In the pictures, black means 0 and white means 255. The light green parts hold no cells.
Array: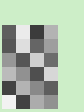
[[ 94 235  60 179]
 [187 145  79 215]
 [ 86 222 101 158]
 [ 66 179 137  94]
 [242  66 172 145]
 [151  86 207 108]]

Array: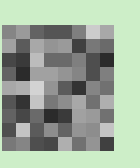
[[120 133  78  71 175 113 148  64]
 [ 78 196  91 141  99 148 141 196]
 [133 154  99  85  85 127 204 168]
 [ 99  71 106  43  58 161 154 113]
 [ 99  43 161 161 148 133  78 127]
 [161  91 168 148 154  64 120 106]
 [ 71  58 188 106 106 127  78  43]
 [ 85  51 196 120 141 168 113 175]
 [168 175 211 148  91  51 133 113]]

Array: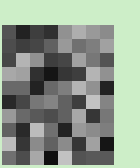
[[105 105  34 105 126 180 145  34]
 [168 161  48  21  54  62 180 145]
 [ 83  34  62  48 145 174 153 139]
 [ 77  62  70  97 153 112 126 161]
 [153 105  89  77  97 168  54 119]
 [ 41  70 119 132  97  62 194 132]
 [188  54 139  97 139  54 161  21]
 [ 70 180 145  62  70 161 119  83]
 [112  77 168  15 194  83  89  89]
 [ 97  41 188 112  34 153 139 126]]

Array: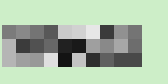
[[181  59  81 103  33  25 159 137 167 109]
 [123 137 116  88 202 209 231  59 145 116]
 [181 159 152 223  19 195  46  96  73  73]]

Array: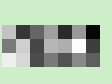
[[122 207  70 182 174 253  62]
 [239 215  76 122  82 137  95]
 [195  54 101 159  42 153   7]]

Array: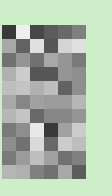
[[ 57 239  71  92 105 128]
 [176 204  86  86 149 142]
 [182 196 105 134 134 149]
 [113 149 113 168 149 121]
 [182 176 128 113 168  92]
 [168 134 161 155 155 182]
 [190 196 176 190  98 142]
 [121 155 190 161 113 128]
 [142 113 218 105 204 190]
 [168  98 224  86 212 224]
 [121 142 232  57 161 204]]

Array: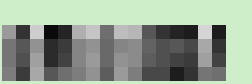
[[117  87 146  43  59 133 146 105 133 139  99  80  87  72 168  51]
 [117  80 160  43  66 133 154 105 146 139  93  80  66  59 160  66]
 [125  59 168  87 111 125 146  93 154 125  72  72  29  51 117 111]
 [154  51 205  10  36 175 197 111 189 182  87  51  36  29 212  29]]
